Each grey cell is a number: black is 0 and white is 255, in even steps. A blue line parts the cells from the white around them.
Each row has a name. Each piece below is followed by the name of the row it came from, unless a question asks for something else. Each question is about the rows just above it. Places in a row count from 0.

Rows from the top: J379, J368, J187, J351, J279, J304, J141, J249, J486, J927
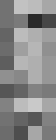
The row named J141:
[ 86 100 130 122]
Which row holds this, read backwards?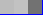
J379
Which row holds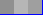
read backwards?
J351
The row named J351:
[108 159 182 144]
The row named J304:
[144 136 175 151]
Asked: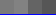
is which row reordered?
J141

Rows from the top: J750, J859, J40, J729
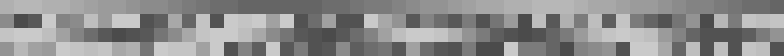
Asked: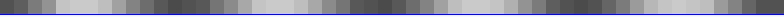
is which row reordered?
J40
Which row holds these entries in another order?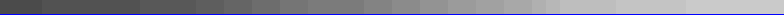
J859
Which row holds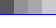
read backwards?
J859
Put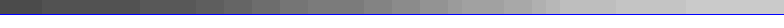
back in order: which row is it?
J729

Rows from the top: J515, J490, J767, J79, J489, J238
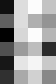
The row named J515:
[ 16 221 252 195]
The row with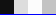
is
J515
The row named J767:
[  1 215 252 181]
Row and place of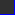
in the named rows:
J238, 0
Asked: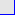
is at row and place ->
J489, 1
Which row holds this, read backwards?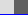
J490

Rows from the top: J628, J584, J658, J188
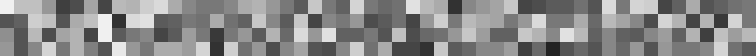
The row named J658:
[143  84 185  77 164 179  69 240  91 120 135  69  91 157 120  57 120 151
  91 179 105 218 151 225  97  97 120  84 192  77 105 113 151 199 157  97
  97 199 179 135 225 185  97 135  97  91 135 157  97 179  63 192 157 185]
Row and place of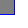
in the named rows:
J188, 6
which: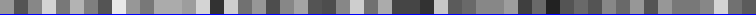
J188
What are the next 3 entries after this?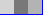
[127  84 232]
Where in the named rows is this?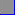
J658, 0
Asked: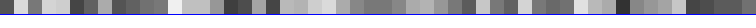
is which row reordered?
J628

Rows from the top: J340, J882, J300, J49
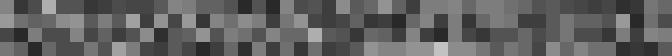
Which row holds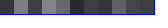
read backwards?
J882
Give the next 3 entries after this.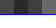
[ 47 125  62]
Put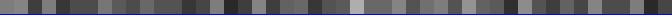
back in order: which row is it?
J300
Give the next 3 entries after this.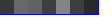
[125  70  55]
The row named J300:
[ 70  41 125  76  76 132  70  98  62  83 140  47  90  98 147  83 125 112
  83 132 104 104 174  90  83  55 104  98  62 132  62  41 125  70  55  83
  83 104  76  90 118  76  76  55 125  62 132 125]

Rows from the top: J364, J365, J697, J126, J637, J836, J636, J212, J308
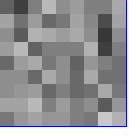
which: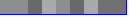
J836
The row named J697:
[142  91 177 169 156 169 142  55 142]
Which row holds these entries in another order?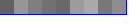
J637
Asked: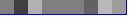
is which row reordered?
J126
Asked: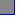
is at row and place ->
J365, 6

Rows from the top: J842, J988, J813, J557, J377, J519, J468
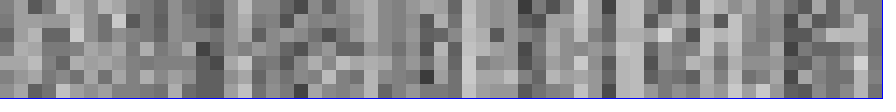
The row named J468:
[143 166  96 114 193 159 143 159 129 129 122 114 174 108  96  96 159 193
 114 143 122  67 166 137 129 143 181 102 129 151 122 122 114 193 159 151
 151  89 114 129 137 193 151  74 181 187 151 122 143 129 166 151 201 159
 201 151  96  89 137 114 137 181 114]
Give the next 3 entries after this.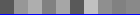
[ 74 151  89]
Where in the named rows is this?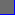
J468, 13
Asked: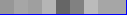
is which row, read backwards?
J519
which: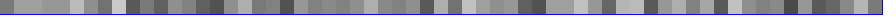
J988
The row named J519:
[129 151 166 122 137 114 166 114 166 129 174 137 159 143  96  96 143 166
 102 137 114 137 129 187 129 114 181 137 129 122  59 159 114 201 166 166
 187 129 102 181 159 166 151 102 181 187  96 122 114  96 174 129 187 114
 129 166  74 166 129 114 114 181 129]

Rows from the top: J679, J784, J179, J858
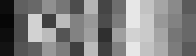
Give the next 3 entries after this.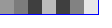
[194 172 124]
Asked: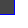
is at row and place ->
J679, 7
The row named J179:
[ 13  76 210 187  84 130 159  47 159 210 202 165 118 104]

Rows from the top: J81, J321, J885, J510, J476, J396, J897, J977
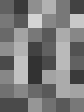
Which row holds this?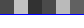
J476
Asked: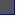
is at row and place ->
J510, 5
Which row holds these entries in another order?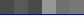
J977
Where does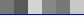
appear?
J321
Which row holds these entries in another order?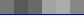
J885

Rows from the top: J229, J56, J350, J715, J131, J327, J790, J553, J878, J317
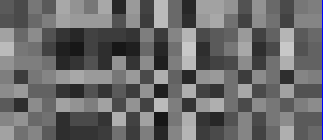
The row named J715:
[187 119 113  66  31  23  66  46  23  31 105  39 113 200  46  90 119 168
  46  74 200  82  98]
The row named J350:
[162 105 140  82  52  39  66  60  60  52 126  60 133 181  74  90  98 154
  66  98 181  90 105]
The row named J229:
[ 90  74 119  90 168 147 119 168  39 154  66 187 105  39 162 162 147  82
 147 105  74 119 126]
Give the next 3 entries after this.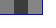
[181  74  90]

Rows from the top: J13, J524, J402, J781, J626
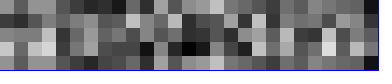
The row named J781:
[199 104 192 213  61 118 161  77  69  69  18 133  39   3  24 133  69  32
 192 111 169  85 111 221  92 185 118]
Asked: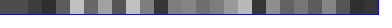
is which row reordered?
J402
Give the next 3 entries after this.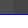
[ 69  18 133]
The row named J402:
[133 125 125 192  53 104 153  98 118  77 133  85 111  47  53  85  47 141
 161  92 185  61  53 192  77 125  92]

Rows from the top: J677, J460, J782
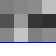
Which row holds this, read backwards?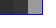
J460
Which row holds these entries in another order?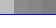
J677
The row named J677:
[127 134 140 190]
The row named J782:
[134 196 127 140]
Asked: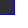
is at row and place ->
J460, 3
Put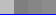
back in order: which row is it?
J677

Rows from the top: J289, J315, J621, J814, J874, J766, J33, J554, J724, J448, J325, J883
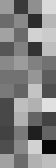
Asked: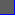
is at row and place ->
J766, 3
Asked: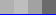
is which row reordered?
J883
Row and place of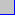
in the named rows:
J33, 2
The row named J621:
[162 107 210 203]
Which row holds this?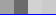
J621
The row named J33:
[121 100 196  78]
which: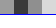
J289

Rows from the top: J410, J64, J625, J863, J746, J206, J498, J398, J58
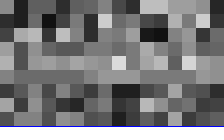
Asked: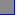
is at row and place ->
J410, 0
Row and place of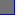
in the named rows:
J398, 13
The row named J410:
[138  31  95  95  45  95 101 130  72  45 190 190 158 158 144  38]

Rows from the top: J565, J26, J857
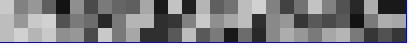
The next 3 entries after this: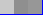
[ 74 201 122]
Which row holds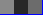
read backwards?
J857
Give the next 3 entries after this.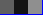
[ 74 122 101]
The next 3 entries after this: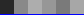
[181 122  54]
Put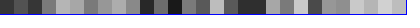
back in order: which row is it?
J857
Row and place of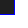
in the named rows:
J565, 13
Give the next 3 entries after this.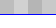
[143 151  74]

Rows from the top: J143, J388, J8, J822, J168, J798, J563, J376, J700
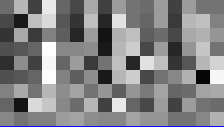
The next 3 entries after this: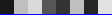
[115 101 156]
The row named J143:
[108 183  65 233 101  72 169  65 156 115 108 156  65 156 115 115]
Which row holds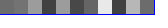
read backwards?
J376
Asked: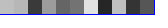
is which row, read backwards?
J388
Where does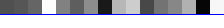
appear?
J798
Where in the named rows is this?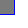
J563, 10

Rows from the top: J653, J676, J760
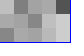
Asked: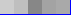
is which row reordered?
J676
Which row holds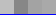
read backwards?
J676
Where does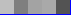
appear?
J653
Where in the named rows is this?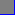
J653, 1
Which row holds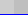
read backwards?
J676
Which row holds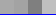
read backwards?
J653

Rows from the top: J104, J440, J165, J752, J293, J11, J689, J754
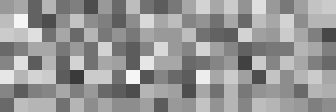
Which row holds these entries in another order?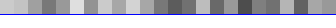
J104
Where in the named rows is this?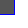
J11, 10
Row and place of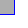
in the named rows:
J689, 23
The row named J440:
[189 245  98  77 141 195 141 127  92 141 217 167 189 133 147 113 167 105
 189 167 211 141 181 181]

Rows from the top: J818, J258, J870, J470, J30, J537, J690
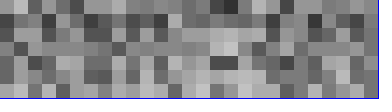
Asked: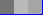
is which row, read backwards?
J690
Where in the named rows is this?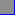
J30, 26

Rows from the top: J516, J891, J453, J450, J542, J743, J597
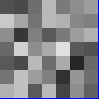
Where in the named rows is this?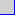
J450, 1
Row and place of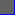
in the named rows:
J597, 6
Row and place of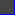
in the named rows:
J597, 4
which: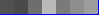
J516
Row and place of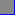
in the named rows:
J891, 5
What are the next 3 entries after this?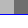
[171  37 104]

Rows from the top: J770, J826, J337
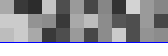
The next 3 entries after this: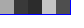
[154  71 134]
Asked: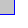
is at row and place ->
J770, 3
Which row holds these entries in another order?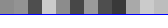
J337
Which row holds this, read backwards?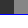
J770
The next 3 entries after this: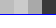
[ 78 154  71]
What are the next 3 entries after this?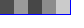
[ 78 147 140]
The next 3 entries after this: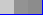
[ 57 169 189]

